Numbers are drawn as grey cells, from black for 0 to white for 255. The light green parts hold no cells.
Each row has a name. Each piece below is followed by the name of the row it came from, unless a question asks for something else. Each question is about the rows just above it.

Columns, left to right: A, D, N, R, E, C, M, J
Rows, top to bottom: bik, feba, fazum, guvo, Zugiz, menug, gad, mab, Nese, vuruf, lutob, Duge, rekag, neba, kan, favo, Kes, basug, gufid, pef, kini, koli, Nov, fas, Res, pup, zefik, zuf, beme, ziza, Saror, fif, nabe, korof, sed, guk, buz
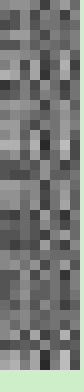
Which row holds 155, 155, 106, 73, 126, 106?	guvo
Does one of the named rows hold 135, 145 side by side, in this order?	yes
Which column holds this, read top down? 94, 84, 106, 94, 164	R
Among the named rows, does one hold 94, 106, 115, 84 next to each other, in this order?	yes
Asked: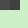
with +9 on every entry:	82, 72

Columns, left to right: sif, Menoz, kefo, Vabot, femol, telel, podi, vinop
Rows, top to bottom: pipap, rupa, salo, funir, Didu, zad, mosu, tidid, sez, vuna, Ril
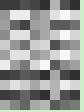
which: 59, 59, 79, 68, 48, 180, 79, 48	pipap
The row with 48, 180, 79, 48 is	pipap
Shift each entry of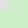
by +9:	234

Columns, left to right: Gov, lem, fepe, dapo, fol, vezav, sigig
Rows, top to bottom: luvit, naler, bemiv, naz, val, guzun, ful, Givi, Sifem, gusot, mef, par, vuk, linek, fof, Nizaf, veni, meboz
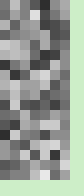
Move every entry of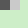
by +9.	96, 211
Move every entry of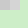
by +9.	211, 222

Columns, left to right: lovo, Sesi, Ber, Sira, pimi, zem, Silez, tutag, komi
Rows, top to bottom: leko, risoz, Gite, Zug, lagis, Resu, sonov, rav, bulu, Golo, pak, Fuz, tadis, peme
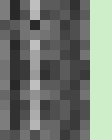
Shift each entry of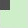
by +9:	88
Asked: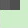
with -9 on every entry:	82, 70
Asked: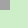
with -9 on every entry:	154

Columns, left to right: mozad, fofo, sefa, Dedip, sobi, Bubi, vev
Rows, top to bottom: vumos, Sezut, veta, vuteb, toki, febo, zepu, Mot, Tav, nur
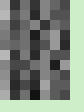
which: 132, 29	zepu
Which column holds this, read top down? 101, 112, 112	sefa
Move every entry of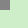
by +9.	141
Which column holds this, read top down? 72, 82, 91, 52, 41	vev
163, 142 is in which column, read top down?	sobi
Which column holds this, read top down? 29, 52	Dedip

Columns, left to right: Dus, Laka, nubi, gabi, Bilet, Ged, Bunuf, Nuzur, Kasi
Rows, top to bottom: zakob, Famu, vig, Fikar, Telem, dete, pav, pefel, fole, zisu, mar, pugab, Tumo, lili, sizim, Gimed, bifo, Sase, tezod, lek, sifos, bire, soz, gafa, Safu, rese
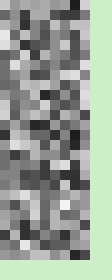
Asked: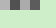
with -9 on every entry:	172, 72, 162, 83
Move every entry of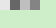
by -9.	222, 94, 182, 123

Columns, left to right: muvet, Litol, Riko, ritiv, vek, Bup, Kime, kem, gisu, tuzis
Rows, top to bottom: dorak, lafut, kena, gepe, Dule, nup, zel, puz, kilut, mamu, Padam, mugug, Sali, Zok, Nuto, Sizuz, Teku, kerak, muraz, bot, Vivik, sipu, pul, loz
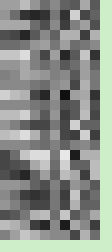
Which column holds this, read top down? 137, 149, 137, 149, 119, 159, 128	Bup
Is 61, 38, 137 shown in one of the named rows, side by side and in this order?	yes
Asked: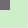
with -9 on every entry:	100
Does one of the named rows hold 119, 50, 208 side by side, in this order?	yes
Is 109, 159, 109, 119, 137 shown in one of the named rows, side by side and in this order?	no

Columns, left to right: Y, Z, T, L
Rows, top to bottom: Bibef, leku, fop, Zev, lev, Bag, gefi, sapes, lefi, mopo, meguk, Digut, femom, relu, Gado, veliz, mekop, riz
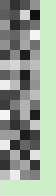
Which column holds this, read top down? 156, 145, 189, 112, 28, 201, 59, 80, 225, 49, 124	L
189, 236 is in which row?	riz
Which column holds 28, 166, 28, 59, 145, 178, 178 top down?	T

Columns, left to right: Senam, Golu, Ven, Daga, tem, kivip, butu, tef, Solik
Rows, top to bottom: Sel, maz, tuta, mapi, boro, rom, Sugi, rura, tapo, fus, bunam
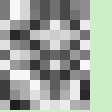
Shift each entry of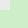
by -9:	226
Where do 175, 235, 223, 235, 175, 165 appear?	bunam
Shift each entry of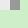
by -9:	226, 144
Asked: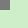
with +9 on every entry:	131

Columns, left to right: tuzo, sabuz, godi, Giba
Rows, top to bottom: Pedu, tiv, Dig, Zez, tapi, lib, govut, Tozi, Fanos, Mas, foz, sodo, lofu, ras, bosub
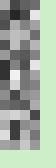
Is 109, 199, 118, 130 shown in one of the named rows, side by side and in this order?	no
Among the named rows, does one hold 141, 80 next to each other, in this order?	no

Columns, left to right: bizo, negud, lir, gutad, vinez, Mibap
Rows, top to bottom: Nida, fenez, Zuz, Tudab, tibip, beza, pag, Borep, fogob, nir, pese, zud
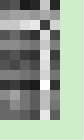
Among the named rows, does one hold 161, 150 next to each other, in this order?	yes
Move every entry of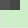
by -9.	74, 62
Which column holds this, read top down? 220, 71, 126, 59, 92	lir
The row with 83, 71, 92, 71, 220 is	pag
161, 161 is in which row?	fenez
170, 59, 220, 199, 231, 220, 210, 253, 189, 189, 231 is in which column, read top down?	vinez

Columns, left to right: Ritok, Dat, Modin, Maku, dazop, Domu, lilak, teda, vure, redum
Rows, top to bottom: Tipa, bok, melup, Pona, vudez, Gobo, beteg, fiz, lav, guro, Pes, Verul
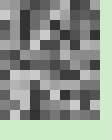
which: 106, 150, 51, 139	melup
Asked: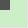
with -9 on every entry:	73
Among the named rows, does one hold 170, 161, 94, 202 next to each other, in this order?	yes
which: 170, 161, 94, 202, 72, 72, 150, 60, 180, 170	vudez

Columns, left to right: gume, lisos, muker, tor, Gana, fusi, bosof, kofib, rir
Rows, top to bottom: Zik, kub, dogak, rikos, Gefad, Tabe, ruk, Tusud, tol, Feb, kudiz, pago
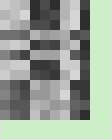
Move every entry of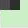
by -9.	66, 37
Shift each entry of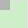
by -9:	171
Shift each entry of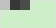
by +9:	201, 64, 84
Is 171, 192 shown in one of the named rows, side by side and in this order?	yes
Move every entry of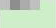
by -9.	183, 133, 162, 183

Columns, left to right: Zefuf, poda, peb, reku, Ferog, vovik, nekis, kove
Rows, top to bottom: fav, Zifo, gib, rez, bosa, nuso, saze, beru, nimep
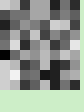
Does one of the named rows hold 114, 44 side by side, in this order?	yes
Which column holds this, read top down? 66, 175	Ferog
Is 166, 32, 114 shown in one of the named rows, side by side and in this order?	yes
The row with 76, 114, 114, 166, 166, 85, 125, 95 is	Zifo
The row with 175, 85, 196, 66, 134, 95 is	rez

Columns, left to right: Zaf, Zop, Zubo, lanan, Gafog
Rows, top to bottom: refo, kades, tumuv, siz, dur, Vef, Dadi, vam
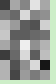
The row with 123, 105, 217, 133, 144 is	kades
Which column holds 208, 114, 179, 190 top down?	Gafog

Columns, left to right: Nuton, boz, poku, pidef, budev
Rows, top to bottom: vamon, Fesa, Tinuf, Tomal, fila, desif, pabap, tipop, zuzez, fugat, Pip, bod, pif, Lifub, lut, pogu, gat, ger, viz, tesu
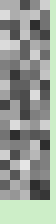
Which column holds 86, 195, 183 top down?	pidef
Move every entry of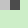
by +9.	204, 85
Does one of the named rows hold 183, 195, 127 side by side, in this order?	no
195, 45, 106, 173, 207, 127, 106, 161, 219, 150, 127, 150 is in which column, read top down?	pidef
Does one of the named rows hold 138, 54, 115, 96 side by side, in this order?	no

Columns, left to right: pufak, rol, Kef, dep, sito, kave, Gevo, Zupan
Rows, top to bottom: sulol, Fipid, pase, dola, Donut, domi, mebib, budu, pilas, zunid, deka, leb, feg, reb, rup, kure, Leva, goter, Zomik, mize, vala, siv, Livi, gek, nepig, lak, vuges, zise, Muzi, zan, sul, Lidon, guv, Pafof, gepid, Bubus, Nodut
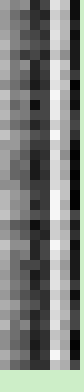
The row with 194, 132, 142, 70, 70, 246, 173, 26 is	zunid
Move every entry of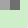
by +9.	173, 120
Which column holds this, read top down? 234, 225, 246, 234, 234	kave
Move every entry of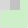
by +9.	225, 203

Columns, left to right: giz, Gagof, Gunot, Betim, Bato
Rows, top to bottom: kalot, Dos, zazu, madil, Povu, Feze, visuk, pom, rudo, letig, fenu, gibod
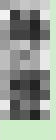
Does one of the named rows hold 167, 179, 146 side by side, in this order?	no
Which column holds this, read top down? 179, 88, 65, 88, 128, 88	Gunot
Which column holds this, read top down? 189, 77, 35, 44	Betim
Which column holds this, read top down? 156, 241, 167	giz
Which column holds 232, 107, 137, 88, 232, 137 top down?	Bato
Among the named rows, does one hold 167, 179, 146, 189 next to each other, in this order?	no
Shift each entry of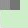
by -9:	137, 108

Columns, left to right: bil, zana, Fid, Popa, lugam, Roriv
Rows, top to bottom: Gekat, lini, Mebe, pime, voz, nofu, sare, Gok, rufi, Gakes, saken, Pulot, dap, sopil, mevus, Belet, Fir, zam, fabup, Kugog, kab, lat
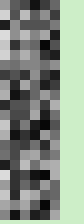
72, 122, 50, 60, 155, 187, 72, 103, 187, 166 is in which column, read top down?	Fid
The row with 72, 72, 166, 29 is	Pulot
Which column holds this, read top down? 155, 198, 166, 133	bil

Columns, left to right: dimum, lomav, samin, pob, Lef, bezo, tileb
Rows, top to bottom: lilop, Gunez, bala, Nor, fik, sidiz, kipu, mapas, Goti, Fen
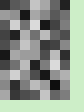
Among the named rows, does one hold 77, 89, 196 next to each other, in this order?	yes
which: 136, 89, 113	Gunez

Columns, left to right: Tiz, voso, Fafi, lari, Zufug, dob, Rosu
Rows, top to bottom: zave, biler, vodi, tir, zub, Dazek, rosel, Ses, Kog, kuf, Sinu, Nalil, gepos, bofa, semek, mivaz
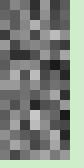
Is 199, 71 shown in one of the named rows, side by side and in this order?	no
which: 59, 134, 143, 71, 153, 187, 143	tir

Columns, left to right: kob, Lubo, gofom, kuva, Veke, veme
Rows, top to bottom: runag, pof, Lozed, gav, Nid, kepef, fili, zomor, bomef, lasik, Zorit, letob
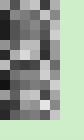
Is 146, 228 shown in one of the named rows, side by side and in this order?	yes
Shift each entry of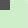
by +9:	92

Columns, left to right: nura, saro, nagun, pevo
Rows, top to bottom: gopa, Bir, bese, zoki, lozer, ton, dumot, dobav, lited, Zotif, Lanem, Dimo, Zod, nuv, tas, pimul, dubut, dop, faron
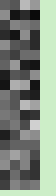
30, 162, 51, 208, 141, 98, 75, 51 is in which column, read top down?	pevo
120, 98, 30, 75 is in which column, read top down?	nura
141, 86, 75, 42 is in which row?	lozer
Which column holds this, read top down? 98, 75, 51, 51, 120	pevo
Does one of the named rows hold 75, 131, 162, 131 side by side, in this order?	no
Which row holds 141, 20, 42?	Bir
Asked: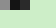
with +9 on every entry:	150, 29, 51

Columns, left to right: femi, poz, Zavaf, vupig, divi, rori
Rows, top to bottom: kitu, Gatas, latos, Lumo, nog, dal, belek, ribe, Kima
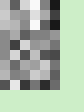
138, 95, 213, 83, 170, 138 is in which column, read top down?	Zavaf
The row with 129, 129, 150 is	Lumo
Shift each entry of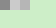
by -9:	129, 194, 173

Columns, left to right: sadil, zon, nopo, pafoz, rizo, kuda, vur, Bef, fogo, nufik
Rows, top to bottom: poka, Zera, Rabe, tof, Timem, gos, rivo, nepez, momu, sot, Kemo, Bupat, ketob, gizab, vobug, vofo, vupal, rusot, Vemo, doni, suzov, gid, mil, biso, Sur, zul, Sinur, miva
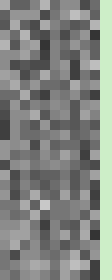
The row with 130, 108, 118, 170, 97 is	gid
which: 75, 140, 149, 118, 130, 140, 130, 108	vupal
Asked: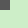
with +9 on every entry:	96

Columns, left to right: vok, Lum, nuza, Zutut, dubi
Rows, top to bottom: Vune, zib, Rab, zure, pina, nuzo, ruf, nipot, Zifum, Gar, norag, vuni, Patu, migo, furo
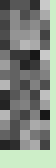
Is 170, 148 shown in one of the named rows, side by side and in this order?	no
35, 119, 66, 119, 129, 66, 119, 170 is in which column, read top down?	nuza
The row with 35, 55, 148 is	ruf
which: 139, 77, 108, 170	zib
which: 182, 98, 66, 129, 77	Zifum
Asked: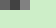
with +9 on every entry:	107, 75, 138

